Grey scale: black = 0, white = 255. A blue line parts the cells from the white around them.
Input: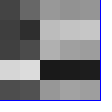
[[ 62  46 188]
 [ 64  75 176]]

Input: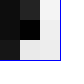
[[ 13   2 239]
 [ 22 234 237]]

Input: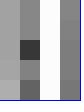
[[162 135 252]
 [162  55 252]]

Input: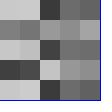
[[127 117 153]
 [199 191  66]]

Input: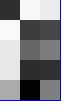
[[249  60  71]
 [232 102 125]]

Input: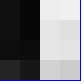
[[ 16   7 229]
 [ 14  12 230]]

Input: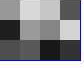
[[ 31 154 133]
 [ 78  89  25]]

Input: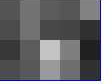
[[ 76 114  72]
 [ 57  92 195]]

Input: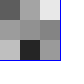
[[156 145 132]
 [191  37 154]]
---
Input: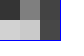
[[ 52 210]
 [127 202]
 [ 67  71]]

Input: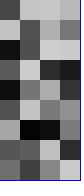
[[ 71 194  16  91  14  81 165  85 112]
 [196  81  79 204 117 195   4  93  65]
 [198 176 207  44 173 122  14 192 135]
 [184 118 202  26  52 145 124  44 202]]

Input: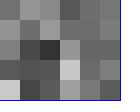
[[113 147 127  89 201]
 [150 110  74  83  70]
 [138 153  51  85  91]
 [ 87 110 150 199 159]
 [110 108 103 107 120]
 [118 124 103 126  93]]

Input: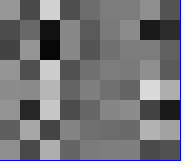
[[150  76  67 149 140 147  94 142]
 [ 73 104 149  79 138  38 167  73]
 [210  17   7 205 181 198  68 174]
 [ 78 135 135  81 100  76 132 101]
 [109  90  84 112 127 102 111 123]
 [124 122 112 124 112 133 108 126]
 [124 139 125 122 101 140 106 127]
 [142  25 124 143 218  66 179  75]
 [ 83  43  97  91 174  26 162  81]]

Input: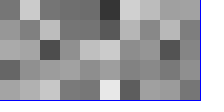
[[118 151 170 102 164]
 [203 128 165 144 177]
 [117 189  77 156 199]
 [111 117 144 161 122]
 [109 116 191 142 119]
 [ 53  88 203 158 232]
 [208 182 141 130  93]
 [188 136 149 137 160]
 [160 184  83 121 155]
 [162 126 133 143 118]]

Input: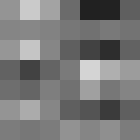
[[148 133 150  98 110 148 124]
 [202 135 197  66 101 171 119]
 [163 130 134 100 126 134 124]
 [107 119  95 122 113  95 146]
 [ 33 113  66 212 160  84 133]
 [ 34 121  45 175 119  59 143]
 [ 95 115  98 156 132  95 124]]

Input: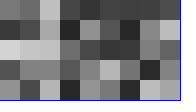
[[120  58 211  83 146]
 [107  75 197 130  74]
 [191 168 192 131 181]
 [ 70  38 110  87  40]
 [ 53 144  72 131 147]
 [ 66  85  55 182 121]
 [ 63  39  58 116  43]
 [ 64 135 127  42 188]
 [ 77 188  99 131 166]]

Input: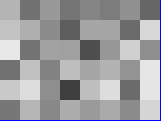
[[180 194 232 113 201 119]
 [114 175 115 193 220 181]
 [153 140 162 130 142 136]
 [117  94 160 190  63 172]
 [133 166  78 166 190 154]
 [124 166 151 179 221 170]
 [145 107 208 147 107 139]
 [102 215 142 230 229 213]]

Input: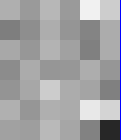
[[175 126 168 140 148 176 161]
 [154 142 151 171 167 150 158]
 [183 173 179 150 204 175 185]
 [154 149 161 151 172 171 166]
 [241 132 128 173 164 232 130]
 [205 172 172 150 128 212  39]]
